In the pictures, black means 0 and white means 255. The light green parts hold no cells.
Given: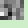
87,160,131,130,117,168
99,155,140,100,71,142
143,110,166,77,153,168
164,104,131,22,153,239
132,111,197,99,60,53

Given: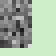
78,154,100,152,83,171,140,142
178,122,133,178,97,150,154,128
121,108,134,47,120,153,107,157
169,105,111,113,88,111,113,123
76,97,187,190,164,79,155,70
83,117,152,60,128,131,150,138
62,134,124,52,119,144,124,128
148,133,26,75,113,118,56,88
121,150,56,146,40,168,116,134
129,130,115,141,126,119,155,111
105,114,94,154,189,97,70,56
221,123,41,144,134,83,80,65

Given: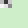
203,57,186
140,227,245

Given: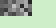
38,168,150,143,89,127,80,92
118,170,43,147,191,117,110,100
108,62,168,119,153,131,59,76
46,196,128,115,71,87,154,80

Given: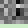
126,73,12,142,110,183,97
150,173,216,133,140,97,169
113,76,23,135,113,191,87
134,72,9,146,107,177,103
87,92,105,62,135,103,111
128,153,169,145,123,113,183

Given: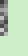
119,61
144,106
170,161
149,103
106,190
74,121
129,76
109,201
184,103
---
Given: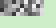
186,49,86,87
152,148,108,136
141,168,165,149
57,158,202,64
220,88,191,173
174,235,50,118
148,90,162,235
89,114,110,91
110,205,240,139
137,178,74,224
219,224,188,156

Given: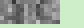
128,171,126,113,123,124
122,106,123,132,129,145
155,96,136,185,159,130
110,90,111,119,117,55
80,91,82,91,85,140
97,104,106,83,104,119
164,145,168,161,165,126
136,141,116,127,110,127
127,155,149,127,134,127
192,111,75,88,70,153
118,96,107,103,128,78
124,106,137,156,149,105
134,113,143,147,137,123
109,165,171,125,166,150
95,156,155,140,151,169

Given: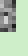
72,137,150,143,111,154,191,172
60,127,210,209,56,168,125,129
133,116,141,131,136,166,111,131
96,28,127,101,158,119,69,47

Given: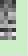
119,217,48,180,128,154,157,122,80,58
118,151,63,168,166,127,83,114,132,96
162,174,104,191,63,169,193,137,96,108
103,236,52,200,94,162,184,119,83,53

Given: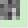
155,113,113,81,146
123,110,128,127,140
85,63,121,98,62
201,166,199,106,125
154,91,99,111,104

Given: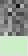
120,151,131,160,148,133,140,118,90
200,154,122,85,117,109,105,140,108
90,166,160,168,152,49,185,113,148
149,106,115,91,97,148,93,119,66
82,138,123,75,133,75,124,19,118
102,103,87,112,113,72,123,173,93
126,123,157,130,102,107,125,92,131

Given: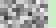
225,161,200,109,139,194,181
179,146,60,99,132,184,144
121,226,108,188,210,142,155
172,181,154,212,100,205,103
189,198,133,106,82,133,208
129,216,226,157,134,128,208
136,113,228,175,155,220,184
117,144,200,67,150,175,158
189,86,146,174,215,191,105
108,130,110,183,135,190,243
124,132,177,182,237,106,181
212,143,95,222,169,118,207

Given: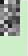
56,130,73,203,134,152,135,110,27
237,103,193,46,179,123,218,135,234
113,175,31,63,95,175,87,97,145
102,155,131,101,71,111,111,140,173
151,127,129,64,61,161,51,112,66
